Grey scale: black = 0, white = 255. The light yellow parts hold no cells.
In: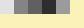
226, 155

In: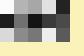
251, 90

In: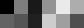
1, 79

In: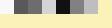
248, 190

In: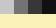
199, 17

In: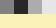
129, 230

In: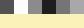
82, 168

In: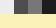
236, 29

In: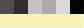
78, 4

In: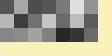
85, 106
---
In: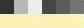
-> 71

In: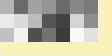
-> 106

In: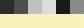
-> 220

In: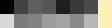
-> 31

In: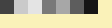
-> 167

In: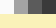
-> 163

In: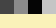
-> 139
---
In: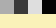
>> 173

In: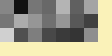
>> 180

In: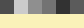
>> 143

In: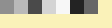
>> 212

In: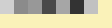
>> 193

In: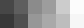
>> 246

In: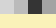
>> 187

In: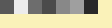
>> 159

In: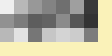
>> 226

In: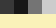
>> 116
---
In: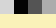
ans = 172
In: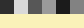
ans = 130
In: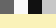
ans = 199
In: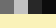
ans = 12
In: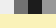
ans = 151
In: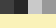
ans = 153
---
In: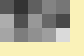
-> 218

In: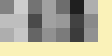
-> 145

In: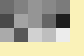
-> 236

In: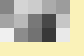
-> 233

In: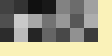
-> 59

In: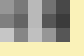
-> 86
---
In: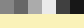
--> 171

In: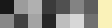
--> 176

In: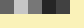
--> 119

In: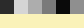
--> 173

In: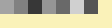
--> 55

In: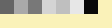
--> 120

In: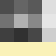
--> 89

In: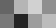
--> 209

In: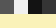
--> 19
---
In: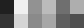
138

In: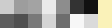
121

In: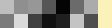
64

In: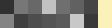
77

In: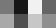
199

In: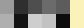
206

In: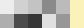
55
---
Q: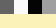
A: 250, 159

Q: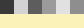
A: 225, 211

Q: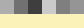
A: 202, 173

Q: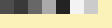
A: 243, 203

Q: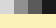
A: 216, 144

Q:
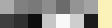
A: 248, 206

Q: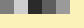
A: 206, 154

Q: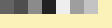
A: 238, 195

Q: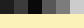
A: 204, 124

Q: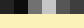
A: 198, 113
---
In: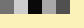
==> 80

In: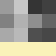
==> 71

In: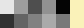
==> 121

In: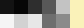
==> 138

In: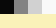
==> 249

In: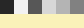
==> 129

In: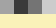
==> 204

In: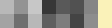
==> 141
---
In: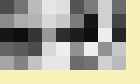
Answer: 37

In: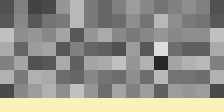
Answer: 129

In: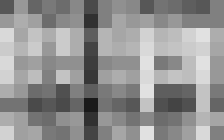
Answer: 101

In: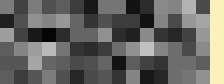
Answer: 138

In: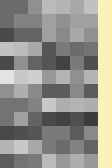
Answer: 137

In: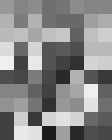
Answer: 111

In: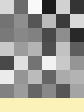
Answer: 149
